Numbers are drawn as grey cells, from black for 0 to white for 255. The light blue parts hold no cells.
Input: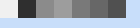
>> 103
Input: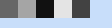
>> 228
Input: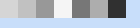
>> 173
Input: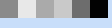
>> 109
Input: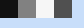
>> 246
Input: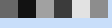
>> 226
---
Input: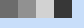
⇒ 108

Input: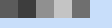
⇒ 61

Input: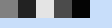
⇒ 34

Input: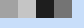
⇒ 162

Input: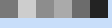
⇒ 141

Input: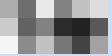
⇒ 193

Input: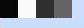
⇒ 7

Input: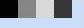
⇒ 2
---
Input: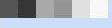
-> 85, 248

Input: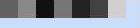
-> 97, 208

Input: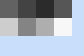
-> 98, 247

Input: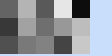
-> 100, 200

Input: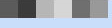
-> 91, 153

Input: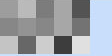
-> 157, 224
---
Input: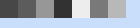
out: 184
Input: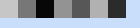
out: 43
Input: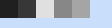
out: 165
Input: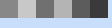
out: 58
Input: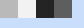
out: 94
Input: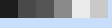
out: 201
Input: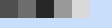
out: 217
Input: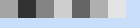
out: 228
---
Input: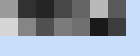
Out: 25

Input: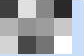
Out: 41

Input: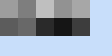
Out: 21

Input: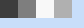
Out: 61

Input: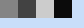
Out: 11

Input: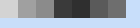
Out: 47

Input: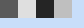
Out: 37

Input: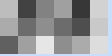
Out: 55
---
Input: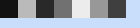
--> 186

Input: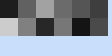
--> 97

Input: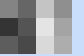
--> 102

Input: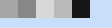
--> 135

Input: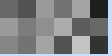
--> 82

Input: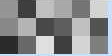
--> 62

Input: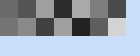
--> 84

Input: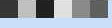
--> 192

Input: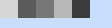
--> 91
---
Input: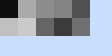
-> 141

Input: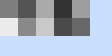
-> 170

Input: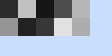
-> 22

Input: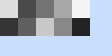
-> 115

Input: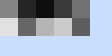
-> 14

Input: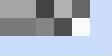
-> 67
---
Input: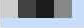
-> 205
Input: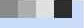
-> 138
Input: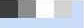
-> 60
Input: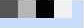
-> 86
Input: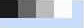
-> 27
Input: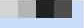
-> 212
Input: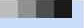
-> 189
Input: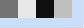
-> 114
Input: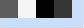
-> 93
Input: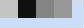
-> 196
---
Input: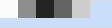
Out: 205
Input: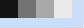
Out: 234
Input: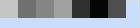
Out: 78
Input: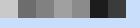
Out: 59
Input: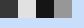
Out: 151
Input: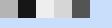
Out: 84
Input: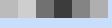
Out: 175
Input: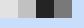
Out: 121
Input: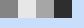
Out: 46
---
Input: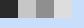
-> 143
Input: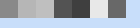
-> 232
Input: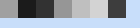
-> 211
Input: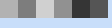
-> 53
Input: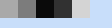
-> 49
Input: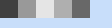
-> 175
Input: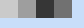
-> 54
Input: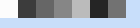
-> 37
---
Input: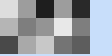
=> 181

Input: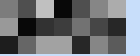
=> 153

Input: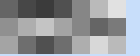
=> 144

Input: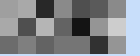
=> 169

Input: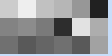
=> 131

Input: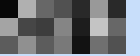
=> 164

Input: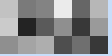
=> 203
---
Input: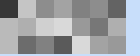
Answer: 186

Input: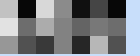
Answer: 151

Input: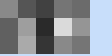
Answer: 96

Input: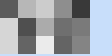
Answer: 214

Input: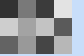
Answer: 99

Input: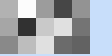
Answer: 137
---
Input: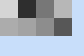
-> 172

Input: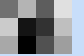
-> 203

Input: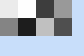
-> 132

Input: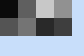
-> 84

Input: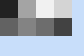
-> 98

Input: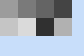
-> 197

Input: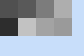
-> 45
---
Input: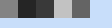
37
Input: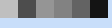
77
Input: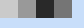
153
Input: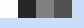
39
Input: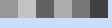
194
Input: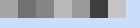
113
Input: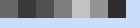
58
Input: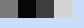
6
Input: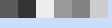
51
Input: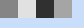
225
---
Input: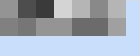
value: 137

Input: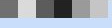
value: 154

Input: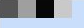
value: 7

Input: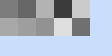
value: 59

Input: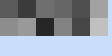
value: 79

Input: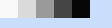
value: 69
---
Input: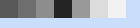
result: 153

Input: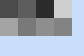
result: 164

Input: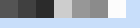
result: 151

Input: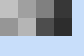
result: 150

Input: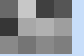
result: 54

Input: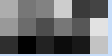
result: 58
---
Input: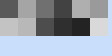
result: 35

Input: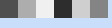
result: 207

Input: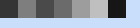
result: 191

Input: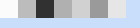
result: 154

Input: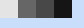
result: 72

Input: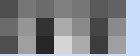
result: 60
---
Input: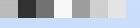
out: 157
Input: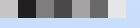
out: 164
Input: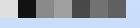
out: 72
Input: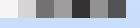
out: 51
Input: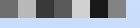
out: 209
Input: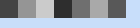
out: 111
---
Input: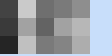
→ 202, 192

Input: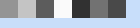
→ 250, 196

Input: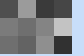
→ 195, 155

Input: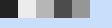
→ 236, 182

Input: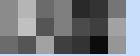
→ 192, 181

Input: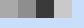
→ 201, 169

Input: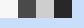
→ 247, 206
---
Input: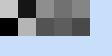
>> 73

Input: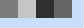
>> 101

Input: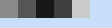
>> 202

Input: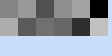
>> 192

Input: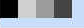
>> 68

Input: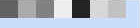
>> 193
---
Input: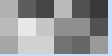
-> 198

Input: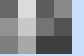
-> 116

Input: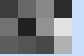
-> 146

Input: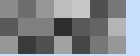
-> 128

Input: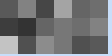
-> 101

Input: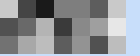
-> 180

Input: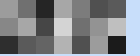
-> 70

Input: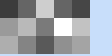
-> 122
